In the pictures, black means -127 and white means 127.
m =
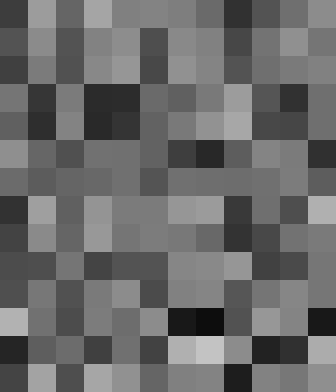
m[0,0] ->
-66
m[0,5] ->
3
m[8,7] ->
-23
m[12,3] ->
-63
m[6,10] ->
-3
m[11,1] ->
-14
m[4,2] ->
3
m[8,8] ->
-76
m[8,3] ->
24
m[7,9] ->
-16
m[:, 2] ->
[-26, -44, -46, -4, 3, -47, -26, -31, -26, -10, -46, -51, -19, -49]
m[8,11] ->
-5
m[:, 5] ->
[3, -49, -55, -21, -29, -29, -43, -4, -3, -44, -52, 12, -61, -26]
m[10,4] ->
12
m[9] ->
[-51, -49, -10, -59, -44, -44, 6, 9, 22, -62, -53, -9]
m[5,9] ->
4
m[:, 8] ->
[-78, -56, -44, 28, 39, -34, -18, -70, -76, 22, -41, -45, 12, -98]
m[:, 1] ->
[28, 11, -4, -73, -81, -25, -35, 31, 10, -49, -8, -14, -33, 35]
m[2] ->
[-63, -4, -46, 8, 22, -55, 17, 4, -44, -16, -5, 1]
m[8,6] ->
-7
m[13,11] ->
15
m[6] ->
[-20, -35, -26, -23, -15, -43, -15, -17, -18, -15, -3, -34]
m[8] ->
[-60, 10, -26, 24, -10, -3, -7, -23, -76, -55, -13, -5]
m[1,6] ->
9
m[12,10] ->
-79
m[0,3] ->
37
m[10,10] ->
6
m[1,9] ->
-12
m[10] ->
[-48, -8, -46, -5, 12, -52, 1, 5, -41, -10, 6, -9]
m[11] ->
[50, -14, -51, -3, -18, 12, -103, -114, -45, 23, 4, -103]
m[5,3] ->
-14
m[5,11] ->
-79

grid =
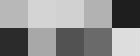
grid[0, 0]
56
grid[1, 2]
-45
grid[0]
[56, 84, 81, 50, -97]

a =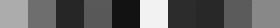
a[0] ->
44
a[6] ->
-83
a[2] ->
-89

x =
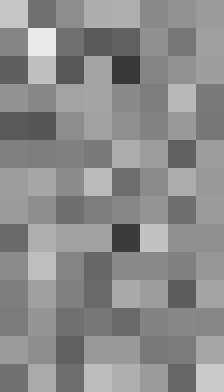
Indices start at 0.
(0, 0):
69
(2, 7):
30
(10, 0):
-1
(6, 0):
29
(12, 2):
-31
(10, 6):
-35
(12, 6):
-3
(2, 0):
-32
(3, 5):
-2
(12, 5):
-6
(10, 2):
0
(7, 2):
-16
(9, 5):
10
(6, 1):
39
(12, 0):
27
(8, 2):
33
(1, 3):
-38
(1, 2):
-15
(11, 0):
-4
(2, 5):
4
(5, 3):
-5
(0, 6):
19
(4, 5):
3
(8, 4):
-68
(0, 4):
47
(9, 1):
62
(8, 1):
47
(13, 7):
75
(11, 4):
-22
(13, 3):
61
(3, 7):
-5
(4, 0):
-38
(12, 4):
25
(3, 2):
35
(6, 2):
12

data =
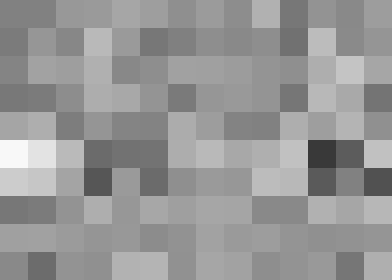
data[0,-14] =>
1
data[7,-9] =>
39
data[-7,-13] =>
-4
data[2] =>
[4, 34, 30, 48, 8, 14, 33, 32, 28, 20, 15, 46, 68, 38]
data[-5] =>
[120, 99, 58, -20, -13, -12, 45, 57, 40, 47, 65, -70, -35, 65]
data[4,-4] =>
46
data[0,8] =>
13
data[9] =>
[9, -19, 19, 16, 50, 52, 17, 38, 34, 14, 19, 25, -9, 47]
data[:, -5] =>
[49, 14, 20, 20, 1, 47, 60, 9, 29, 14]
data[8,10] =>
20
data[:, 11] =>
[19, 60, 46, 56, 30, -70, -37, 49, 16, 25]
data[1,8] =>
9
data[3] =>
[-7, -4, 13, 45, 40, 20, -5, 22, 25, 20, -9, 56, 41, -11]
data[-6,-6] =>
3
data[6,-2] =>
1
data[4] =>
[37, 46, -2, 21, 4, 3, 44, 29, 3, 1, 46, 30, 52, 16]
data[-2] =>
[32, 33, 27, 21, 24, 12, 18, 34, 26, 29, 20, 16, 18, 21]
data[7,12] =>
38
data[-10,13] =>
29
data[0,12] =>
9
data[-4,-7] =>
26
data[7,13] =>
55

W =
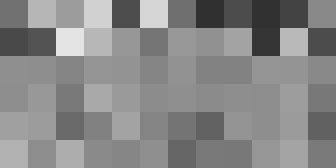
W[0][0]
-14
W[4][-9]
1
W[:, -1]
[9, -51, 9, -7, -30, -5]
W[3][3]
41
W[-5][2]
100
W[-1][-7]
15
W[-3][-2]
29
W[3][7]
11
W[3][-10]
-6
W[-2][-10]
-22
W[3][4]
26
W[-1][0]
49
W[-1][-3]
22
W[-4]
[15, 14, 4, 21, 19, 5, 18, 2, 2, 21, 20, 9]
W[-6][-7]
85
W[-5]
[-54, -44, 100, 55, 23, -10, 24, 17, 35, -74, 57, -51]
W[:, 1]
[54, -44, 14, 24, 28, 13]
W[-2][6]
-11
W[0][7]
-79

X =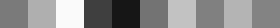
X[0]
-5
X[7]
0
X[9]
3
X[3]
-64

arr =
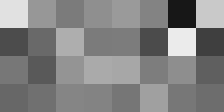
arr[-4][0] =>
97
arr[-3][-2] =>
107
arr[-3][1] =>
-22
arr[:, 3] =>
[15, -4, 42, 3]
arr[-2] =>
[-8, -38, 20, 42, 39, -2, 14, -32]
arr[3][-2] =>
-8
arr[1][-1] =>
-64
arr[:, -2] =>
[-104, 107, 14, -8]
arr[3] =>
[-24, -15, 5, 3, -9, 32, -8, -18]

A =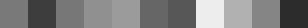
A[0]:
-6
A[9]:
5
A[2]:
-8

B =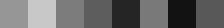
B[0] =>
22
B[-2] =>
-109
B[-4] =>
-90

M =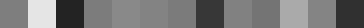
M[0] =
-1
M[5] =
3
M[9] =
-11
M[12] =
-79
